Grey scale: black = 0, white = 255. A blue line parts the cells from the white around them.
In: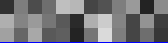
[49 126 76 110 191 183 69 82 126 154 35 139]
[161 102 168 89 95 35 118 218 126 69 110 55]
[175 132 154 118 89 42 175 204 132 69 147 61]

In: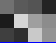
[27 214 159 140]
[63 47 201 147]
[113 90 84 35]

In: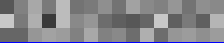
[87 129 168 122 188 115 122 143 115 162 137 129 150 115 143 137]
[102 102 150 162 156 129 168 129 137 109 175 109 150 156 143 156]
[200 122 175 58 188 137 150 109 95 87 102 200 95 122 95 181]

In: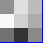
[114 51 137]
[145 223 188]
[250 209 172]

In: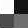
[75 112]
[252 21]

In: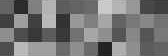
[64 159 64 185 50 151 127 166 99 120 135 113]
[78 185 159 159 106 143 106 36 173 143 92 99]
[99 44 127 179 92 99 106 201 179 151 72 64]
[143 78 56 92 56 113 166 143 85 135 85 120]
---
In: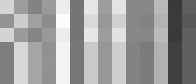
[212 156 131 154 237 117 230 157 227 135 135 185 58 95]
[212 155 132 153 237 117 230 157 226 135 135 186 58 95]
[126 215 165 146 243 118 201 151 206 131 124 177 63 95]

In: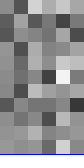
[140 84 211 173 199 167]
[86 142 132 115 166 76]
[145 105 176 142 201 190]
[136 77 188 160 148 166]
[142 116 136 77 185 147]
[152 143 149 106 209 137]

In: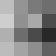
[190 148 122 110]
[176 109 74 40]

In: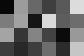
[8 156 104 63 89 220]
[164 54 132 66 11 153]

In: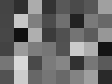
[68 47 172 51 88 74 87 160]
[71 16 175 59 80 116 92 151]
[118 217 73 123 134 49 119 90]

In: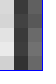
[217 58 96]
[227 58 106]
[209 50 104]

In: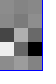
[140 132 136]
[69 175 105]
[140 156 131]

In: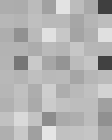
[173 172 187 161 227 188 169 63]
[174 145 186 225 199 164 176 224]
[180 118 201 166 148 187 197 65]
[182 192 173 206 173 185 192 211]
[193 217 195 140 170 174 188 144]

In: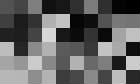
[82 69 127 17 23 48 124 47 4 0]
[32 30 68 214 23 11 51 9 163 192]
[165 150 203 136 87 178 105 126 24 204]
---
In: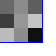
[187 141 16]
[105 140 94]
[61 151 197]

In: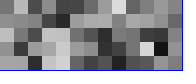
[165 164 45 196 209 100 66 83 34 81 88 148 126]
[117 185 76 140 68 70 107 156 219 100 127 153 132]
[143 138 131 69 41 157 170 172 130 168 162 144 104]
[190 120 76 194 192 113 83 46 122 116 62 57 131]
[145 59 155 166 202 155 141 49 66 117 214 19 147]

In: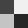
[196 38]
[67 240]

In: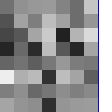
[165 148 142 47 149 154 156]
[113 145 152 154 131 109 197]
[82 162 126 189 161 109 150]
[70 87 165 202 33 180 218]
[37 105 43 188 88 38 165]
[101 115 94 120 152 124 120]
[238 175 186 49 189 164 95]
[126 143 105 118 141 127 137]

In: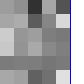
[168 160 97 113 224]
[157 144 49 166 83]
[166 172 92 134 216]
[204 150 158 126 121]
[200 148 169 137 127]
[123 126 125 118 122]

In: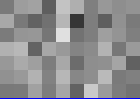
[121 122 161 125 166 98 201 155 124 114]
[122 157 162 94 195 175 127 152 142 147]
[168 121 98 113 182 54 126 94 145 122]
[123 149 151 118 224 114 126 159 148 127]
[177 184 99 167 153 132 139 179 119 154]
[152 170 159 125 168 108 142 144 165 97]
[145 153 178 130 183 135 142 186 122 128]

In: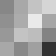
[168 137 160 50]
[135 168 195 213]
[144 172 234 166]
[152 195 189 131]
